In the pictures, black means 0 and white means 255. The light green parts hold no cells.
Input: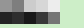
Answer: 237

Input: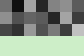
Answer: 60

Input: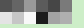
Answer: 122

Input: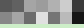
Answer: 58

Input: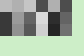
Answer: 100

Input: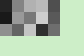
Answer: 89

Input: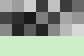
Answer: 148

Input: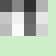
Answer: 230
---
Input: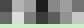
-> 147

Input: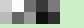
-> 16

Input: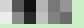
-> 129

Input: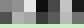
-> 186

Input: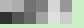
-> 224

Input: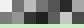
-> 199

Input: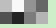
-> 124

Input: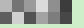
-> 125
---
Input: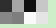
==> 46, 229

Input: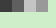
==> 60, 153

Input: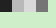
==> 33, 117

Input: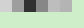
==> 210, 180

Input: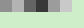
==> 144, 201

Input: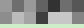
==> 153, 132

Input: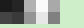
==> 27, 128

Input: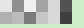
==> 229, 62

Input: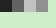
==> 34, 144
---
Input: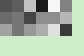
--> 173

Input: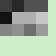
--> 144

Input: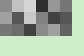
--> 138

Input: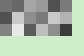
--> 189

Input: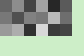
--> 216

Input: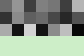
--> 139
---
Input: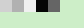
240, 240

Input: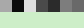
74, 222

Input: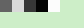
55, 252

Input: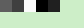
251, 251

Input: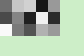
32, 249

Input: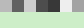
77, 238
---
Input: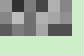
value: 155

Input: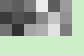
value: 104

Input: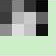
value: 69

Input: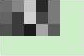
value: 110

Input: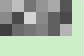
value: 159

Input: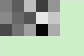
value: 126
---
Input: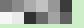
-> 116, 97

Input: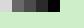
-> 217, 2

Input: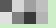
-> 88, 180

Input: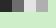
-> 41, 175

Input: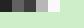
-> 35, 249

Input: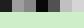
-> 30, 213

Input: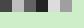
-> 70, 159
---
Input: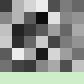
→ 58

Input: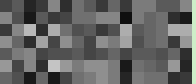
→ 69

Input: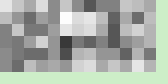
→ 229

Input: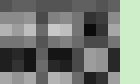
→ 84

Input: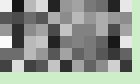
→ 240
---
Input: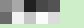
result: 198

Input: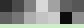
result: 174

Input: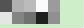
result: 113

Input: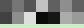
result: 222

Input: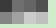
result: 203

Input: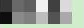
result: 128
